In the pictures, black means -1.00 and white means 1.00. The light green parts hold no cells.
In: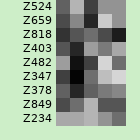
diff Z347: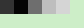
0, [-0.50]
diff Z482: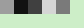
4, [-0.14]
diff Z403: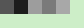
1, [-0.70]
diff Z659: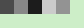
2, [-0.70]

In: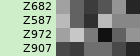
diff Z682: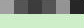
1, [-0.23]
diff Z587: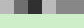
1, [-0.23]
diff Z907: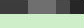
0, [-0.43]
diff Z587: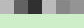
5, [0.06]

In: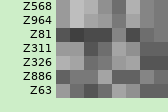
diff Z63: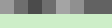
2, [-0.33]
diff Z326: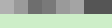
1, [0.29]
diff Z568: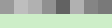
4, [-0.14]
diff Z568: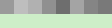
5, [0.39]
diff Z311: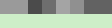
2, [-0.33]
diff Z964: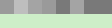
6, [0.04]

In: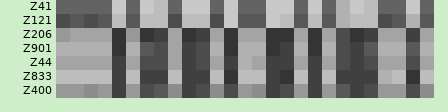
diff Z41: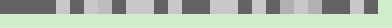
22, [0.48]
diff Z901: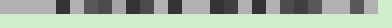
9, [-0.50]
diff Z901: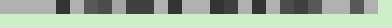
10, [-0.40]
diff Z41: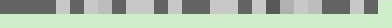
19, [-0.22]

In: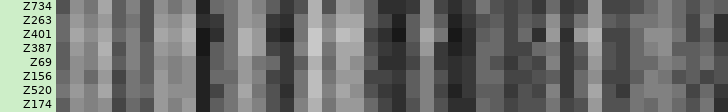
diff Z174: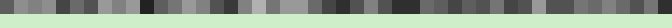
33, [-0.36]
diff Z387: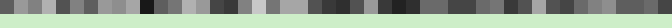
37, [-0.26]
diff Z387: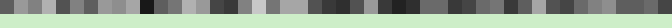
32, [-0.46]
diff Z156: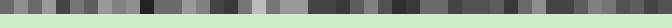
33, [-0.46]
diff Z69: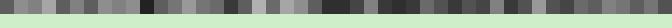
42, [-0.17]

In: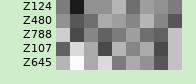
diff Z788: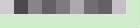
5, [0.24]
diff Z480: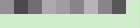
1, [-0.32]

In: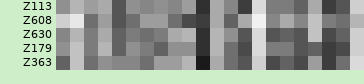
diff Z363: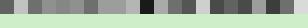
5, [0.05]
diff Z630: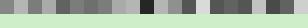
10, [-0.62]
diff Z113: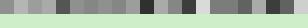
20, [-0.33]
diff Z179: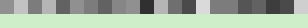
8, [0.13]
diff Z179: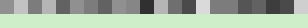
9, [0.13]
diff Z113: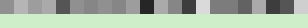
10, [-0.62]
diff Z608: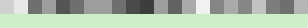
11, [0.33]

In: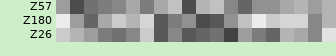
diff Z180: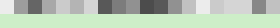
19, [0.41]
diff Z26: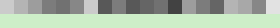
8, [0.06]
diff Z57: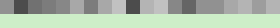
0, [0.23]
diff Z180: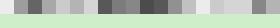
9, [0.14]

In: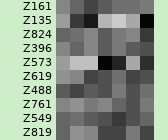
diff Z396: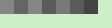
6, [-0.37]
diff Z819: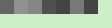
3, [-0.47]

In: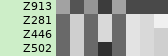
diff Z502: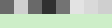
4, [-0.18]
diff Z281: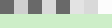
7, [0.88]
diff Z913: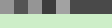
0, [0.27]
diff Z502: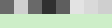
4, [-0.18]
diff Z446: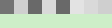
0, [-0.18]
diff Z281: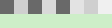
6, [0.70]
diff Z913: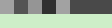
3, [-0.53]

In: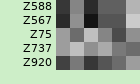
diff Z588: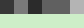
1, [0.04]
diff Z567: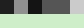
0, [-0.66]
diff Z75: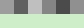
1, [-0.15]
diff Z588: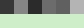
3, [-0.25]
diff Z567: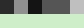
5, [0.59]
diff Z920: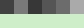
5, [0.23]
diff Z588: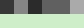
5, [0.41]

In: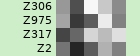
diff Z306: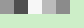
3, [0.57]
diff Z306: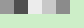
2, [0.94]
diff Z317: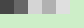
3, [0.47]
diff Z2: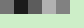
1, [-0.71]
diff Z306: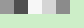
3, [0.57]
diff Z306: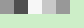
4, [0.09]

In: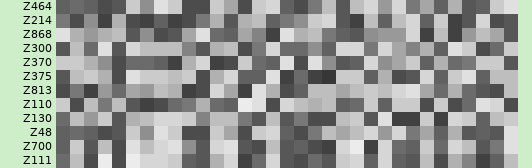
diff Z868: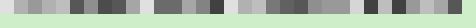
12, [-0.24]
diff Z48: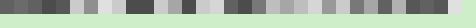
24, [0.68]

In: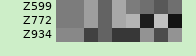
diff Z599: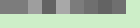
7, [-0.31]
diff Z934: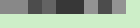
2, [-0.49]
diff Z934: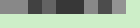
6, [0.15]
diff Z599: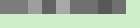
5, [-0.03]
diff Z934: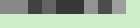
8, [0.15]

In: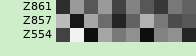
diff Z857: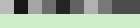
9, [-0.32]
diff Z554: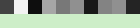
6, [-0.89]
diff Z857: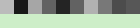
3, [-0.15]
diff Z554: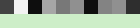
9, [-0.72]
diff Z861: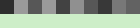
5, [0.03]

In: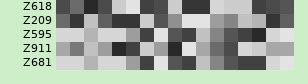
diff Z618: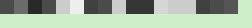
5, [0.78]
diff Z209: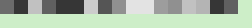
12, [0.04]
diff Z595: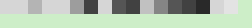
7, [0.78]
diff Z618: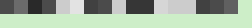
16, [-0.33]
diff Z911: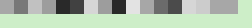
6, [0.60]
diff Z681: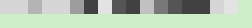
11, [0.04]
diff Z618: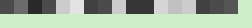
12, [0.60]

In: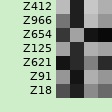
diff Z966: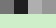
2, [0.47]
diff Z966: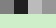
0, [-0.08]
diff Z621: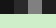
3, [-0.67]

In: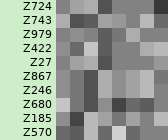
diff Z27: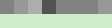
1, [0.27]
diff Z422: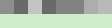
3, [-0.27]
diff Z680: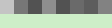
4, [-0.46]
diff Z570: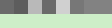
5, [-0.17]

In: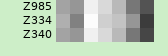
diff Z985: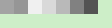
5, [-0.07]
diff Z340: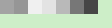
3, [0.70]
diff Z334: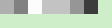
3, [0.62]
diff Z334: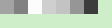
0, [0.37]
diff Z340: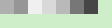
0, [0.28]
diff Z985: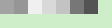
4, [0.45]
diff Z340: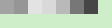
2, [0.88]

